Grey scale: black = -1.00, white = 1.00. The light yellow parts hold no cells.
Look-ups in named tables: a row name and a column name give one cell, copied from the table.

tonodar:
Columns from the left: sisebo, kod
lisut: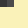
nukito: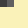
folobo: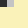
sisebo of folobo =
-0.65
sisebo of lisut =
-0.57
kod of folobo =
0.54
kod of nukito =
-0.25
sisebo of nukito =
-0.51
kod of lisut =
-0.41
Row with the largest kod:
folobo

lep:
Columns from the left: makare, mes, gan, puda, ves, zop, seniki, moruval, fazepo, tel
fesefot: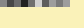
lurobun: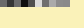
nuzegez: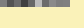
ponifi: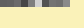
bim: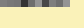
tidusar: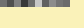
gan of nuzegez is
-0.16
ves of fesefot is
-0.13
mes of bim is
-0.06
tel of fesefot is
0.23
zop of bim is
0.16
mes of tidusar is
-0.38
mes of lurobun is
-0.58
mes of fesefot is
-0.44
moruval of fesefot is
0.23
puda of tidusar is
-0.56
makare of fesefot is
0.06
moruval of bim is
-0.01
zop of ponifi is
0.63
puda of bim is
-0.59
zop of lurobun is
0.71
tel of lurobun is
0.08
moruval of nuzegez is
0.08
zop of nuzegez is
0.47

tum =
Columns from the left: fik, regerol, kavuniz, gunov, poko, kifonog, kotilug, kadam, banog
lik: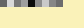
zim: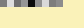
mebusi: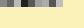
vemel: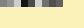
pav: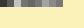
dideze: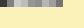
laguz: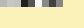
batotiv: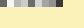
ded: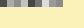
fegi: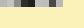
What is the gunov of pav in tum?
-0.09
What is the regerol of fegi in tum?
0.53
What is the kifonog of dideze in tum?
0.11
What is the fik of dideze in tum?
-0.55
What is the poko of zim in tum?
-0.91
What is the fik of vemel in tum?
0.02
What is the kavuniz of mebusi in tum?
0.45
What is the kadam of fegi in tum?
-0.42
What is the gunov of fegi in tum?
-0.64
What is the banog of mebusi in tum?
0.50
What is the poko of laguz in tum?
-0.33
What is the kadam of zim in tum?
-0.02
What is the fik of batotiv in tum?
-0.19
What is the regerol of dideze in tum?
0.01
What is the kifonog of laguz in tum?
0.94
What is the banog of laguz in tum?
0.05
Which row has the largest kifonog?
laguz

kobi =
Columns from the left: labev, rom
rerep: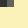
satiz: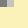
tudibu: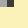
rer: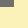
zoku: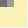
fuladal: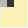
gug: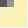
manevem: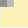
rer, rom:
-0.12
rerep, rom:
-0.23
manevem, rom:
0.48
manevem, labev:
0.14
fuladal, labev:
0.44
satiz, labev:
-0.03
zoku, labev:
-0.13
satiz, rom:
0.54

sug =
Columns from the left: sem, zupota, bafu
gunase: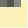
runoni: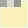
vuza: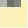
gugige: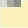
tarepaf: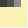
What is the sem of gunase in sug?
-0.11
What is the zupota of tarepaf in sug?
-0.36
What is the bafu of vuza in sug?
0.03
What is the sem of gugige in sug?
0.69
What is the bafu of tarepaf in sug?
0.09
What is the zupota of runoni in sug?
0.69
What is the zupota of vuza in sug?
-0.13
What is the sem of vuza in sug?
0.41
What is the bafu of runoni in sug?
0.16
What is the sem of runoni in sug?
0.30
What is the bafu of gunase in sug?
0.07
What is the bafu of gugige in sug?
0.10

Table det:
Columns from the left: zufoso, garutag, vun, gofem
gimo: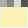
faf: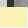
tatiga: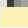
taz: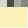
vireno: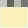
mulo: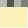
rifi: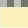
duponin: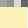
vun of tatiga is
0.10
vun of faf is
0.07
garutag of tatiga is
-0.52
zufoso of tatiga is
0.76
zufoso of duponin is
0.28
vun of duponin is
0.69
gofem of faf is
0.18
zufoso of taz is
0.66
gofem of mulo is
-0.02
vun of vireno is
0.44
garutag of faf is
-0.61
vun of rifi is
0.52
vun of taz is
0.31
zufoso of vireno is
0.56
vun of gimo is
0.71
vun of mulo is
0.40
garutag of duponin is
0.14
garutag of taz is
-0.41

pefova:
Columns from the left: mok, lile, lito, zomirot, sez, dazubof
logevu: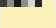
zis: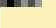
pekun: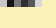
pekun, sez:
-0.30
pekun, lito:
-0.05
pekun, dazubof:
0.70
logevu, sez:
0.69
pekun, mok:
0.56
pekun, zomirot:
-0.62
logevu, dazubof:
-0.70
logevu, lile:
0.10
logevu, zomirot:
0.09
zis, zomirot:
0.11
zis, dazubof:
0.20
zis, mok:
-0.29
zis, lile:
-0.98
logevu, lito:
-0.80
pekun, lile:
-0.83
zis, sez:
-0.39
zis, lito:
-0.42
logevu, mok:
-0.53

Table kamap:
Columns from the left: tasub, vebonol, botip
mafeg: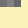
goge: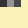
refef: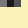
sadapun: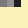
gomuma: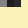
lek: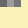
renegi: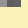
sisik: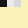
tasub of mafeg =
-0.13
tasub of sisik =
-0.83
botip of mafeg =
-0.19
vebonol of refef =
-0.80
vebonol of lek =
0.22
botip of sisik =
0.70
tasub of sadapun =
-0.04
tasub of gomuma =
0.02
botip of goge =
-0.44
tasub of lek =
-0.19
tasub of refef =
-0.07

